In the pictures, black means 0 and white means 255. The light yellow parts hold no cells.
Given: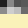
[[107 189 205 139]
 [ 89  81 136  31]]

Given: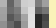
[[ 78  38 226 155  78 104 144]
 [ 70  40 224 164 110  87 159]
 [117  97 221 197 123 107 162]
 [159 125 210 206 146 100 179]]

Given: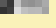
[[162 185 184 191 219  63  50]
 [170 154 145 150 194  55  87]]

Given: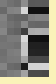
[[ 72  74  74 162 127 123 113]
 [212 211 211  30 103 107 132]
 [ 71  72  71 163 122 121 115]
 [ 35  35  36 197 127 124 111]
 [ 31  32  32 197 113 117 118]
 [ 15  15  16 216 122 122 114]
 [171 173 170  63  98 104 134]
 [103 102 104 135 107 114 125]
 [130 131 127  99 101 106 130]
 [ 17  17  17 214 133 130 105]
 [ 89  90  89 141 107 113 123]]

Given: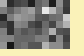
[[ 80 140 140 178  85  86 114 103  23 147]
 [ 63 134  55 127 125 104 102 103 131 134]
 [ 76  83 175 115  83  99  86 107  49 127]
 [178 136  70 106  59  76 127 135  49  76]
 [204 113 108  84  90 138 145 157 125  40]
 [ 57 128 182 232 105 159 143 123  93 125]
 [ 64 142  29 117  99  31  77  68  44 175]]

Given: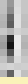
[[192 225  98 180]
 [207 205 212 207]
 [199 218 147 193]
 [189 227  79 174]
 [178 233  19 156]
 [183 232  43 164]
 [203 210 181 199]
 [190 224  93 177]
 [192 224 103 181]
 [198 219 140 191]
 [198 215 151 192]]

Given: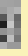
[[153 153 176]
 [118 190  63]
 [136 161 146]
 [112 199  31]
 [104 174  88]
 [180 170 157]
 [159 162 163]]
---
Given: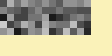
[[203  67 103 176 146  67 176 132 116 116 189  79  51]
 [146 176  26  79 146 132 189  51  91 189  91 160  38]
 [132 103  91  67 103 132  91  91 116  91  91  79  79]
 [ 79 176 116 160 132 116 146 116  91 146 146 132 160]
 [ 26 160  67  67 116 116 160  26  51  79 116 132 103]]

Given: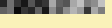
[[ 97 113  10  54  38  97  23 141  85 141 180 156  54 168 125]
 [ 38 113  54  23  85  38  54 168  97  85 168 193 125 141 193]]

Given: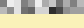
[[185 143 226 113 101 211 211  46  74 143 159 159]
 [128 238 226 128 159 238 172 199 113 172 128 185]]

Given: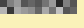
[[180  56 168 153 141 101 168 116 192  85 101]
 [ 69 128 153  85 101  85 116 153  40 128  85]]

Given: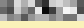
[[191 133 149  89 149 176 176 133 162 117 117 217]
 [133 103 217 176 217  89  47 204 217 191 162  89]
 [103  76 204 149 103 232   9  63 162 246 232  76]]

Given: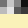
[[187 228  88  57]
 [115 199 131  16]]

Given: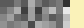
[[146 121 134 146  75 174 160 146 106 204]
 [134 160 106  90 160  90 134  90 106 188]
 [106 134 174  63 160  63 146 188 121 232]
 [ 90  90 121  90 174 121  90 106 121  49]]
